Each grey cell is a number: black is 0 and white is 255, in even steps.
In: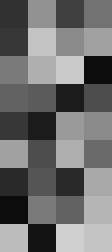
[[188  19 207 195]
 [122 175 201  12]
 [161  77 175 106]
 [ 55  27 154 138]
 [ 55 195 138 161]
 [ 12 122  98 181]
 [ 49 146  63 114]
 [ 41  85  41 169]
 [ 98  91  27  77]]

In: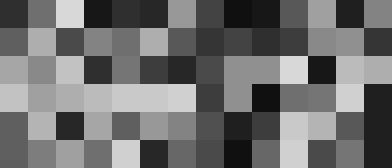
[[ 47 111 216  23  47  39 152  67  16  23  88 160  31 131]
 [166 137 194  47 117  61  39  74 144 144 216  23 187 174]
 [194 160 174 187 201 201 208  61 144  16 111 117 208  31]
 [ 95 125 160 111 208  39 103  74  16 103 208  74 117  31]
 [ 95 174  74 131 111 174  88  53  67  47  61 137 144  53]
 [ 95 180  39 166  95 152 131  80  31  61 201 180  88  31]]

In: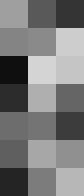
[[132 138 205]
 [ 15 212 197]
 [ 36 124 183]
 [ 95 167 144]
 [ 44 175 101]
 [109 116  60]
 [159  89  52]]

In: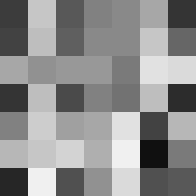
[[183 198 211 175 240  16 122]
 [129 205 160 167 225  66 183]
 [167 145 152 152 122 225 218]
 [ 66 190  95 137 137 198 102]
 [ 60 198  88 129 137 167  52]
 [ 38 240  80 145 218  80  88]
 [ 52 190  74 129 114 190  44]]

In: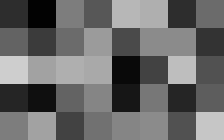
[[206 162 175 169   9  66 190  81]
 [ 45   2 125  87 183 175  45 107]
 [ 99  59 107 155  74 139 139  51]
 [ 37  15  99 133  22 119  37  93]
 [125 162  66 113 133 139  81 198]]

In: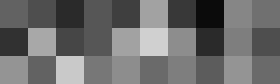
[[148  98 201 119 141 106 126  92 148 106]
 [ 49 168  70  86 162 208 141  42 126  78]
 [ 98  78  42  86  63 162  56  11 134 112]]

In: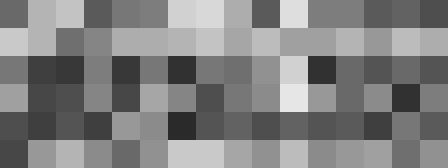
[[105 180 195  90 119 125 209 216 173  90 222 125 125  90  98  78]
 [ 71 152 180 139 105 145 201 201 166 145 188 139 152 160 111 145]
 [201 180 111 133 173 173 180 195 166 188 160 160 180 152 188 173]
 [ 78  63  84  63 152 139  42  84  98  78  98  84  90  63 119  90]
 [160  71  78 133  71 166 133  78 119 139 230 152 105 139  49 125]
 [119  63  56 125  56 119  49 119 111 145 209  49 105  84 105  84]]

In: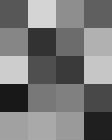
[[161 169 154  31]
 [ 87 212 142  95]
 [ 24 120 128  72]
 [134  50 108 177]
 [205  79  58 198]]
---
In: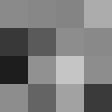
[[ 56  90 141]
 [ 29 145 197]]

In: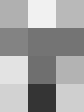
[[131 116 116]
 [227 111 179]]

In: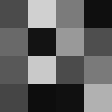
[[105  19 153]
 [ 88 201  75]]

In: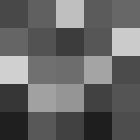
[[101  82  60]
 [208 112 109]]

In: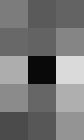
[[104  99 133]
 [173   9 218]]

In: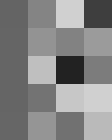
[[101 147 130]
 [101 191  34]]

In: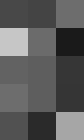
[[198 107  26]
 [ 98  94  54]]
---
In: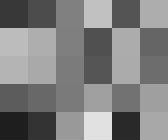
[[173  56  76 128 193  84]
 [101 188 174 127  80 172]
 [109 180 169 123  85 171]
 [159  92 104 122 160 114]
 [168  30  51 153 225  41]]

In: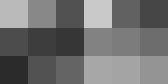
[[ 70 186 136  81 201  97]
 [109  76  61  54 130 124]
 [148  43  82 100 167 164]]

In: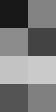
[[131  24]
 [ 67 140]
 [202 195]
 [128  84]]

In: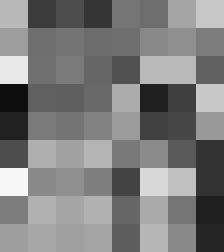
[[199 184  59  77  53 117 110 165]
 [125 157 111 116 108 111 136 143]
 [ 96 232 112 122 102  81 185 186]
 [200  14  97  95 106 172  32  63]
 [153  33 122 115 130 156  65  71]
 [ 51  78 176 161 180 121 139  90]
 [ 51 247 137 143 126  67 216 192]
 [ 32 125 177 165 177 102 170 117]
 [ 37 158 167 159 164  93 182 137]]

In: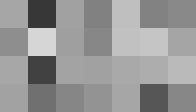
[[137 166  55 161 129 191 130]
 [165 142 214 159 135 193 197]
 [186 167  65 163 161 169 173]
 [135 162 112 134 147 166  86]]

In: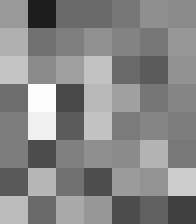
[[138 153  29 106 106 119 143]
 [151 176 113 126 144 131 119]
 [146 196 138 159 194 105  91]
 [133 110 252  72 185 160 118]
 [125 125 240  91 194 123 133]
 [120 125  76 128 143 139 179]
 [205  89 182 113  77 155 147]
 [ 63 188 106 169 151  76  96]]
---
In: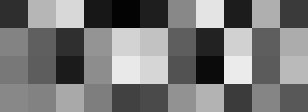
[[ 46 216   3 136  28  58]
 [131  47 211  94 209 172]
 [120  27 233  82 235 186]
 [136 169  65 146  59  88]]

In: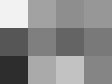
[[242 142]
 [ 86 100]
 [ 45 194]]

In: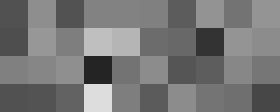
[[ 81  82 130  92 115]
 [ 78 126 181 104 148]
 [128 143 115  85 135]
 [ 81  98 126 140 111]]

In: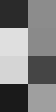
[[ 42]
 [223]
 [213]
 [ 26]]

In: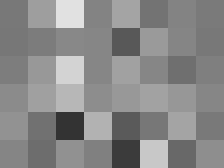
[[120 225 164 131]
 [119 136  88 133]
 [125 211 161 111]
 [139 183 152 151]
 [146  51  90 164]
 [133 145  59 104]]

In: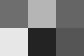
[[110 101]
 [231  85]]

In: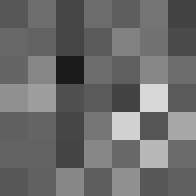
[[ 87  69  94  67]
 [103  69 129  74]
 [101  27  95 108]
 [144  80  67  90]
 [ 96  70 210 167]
 [ 98  68 104 107]
 [ 87 135 145  96]]

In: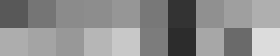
[[ 88 139 150  51 159]
 [173 152 200  44 106]]
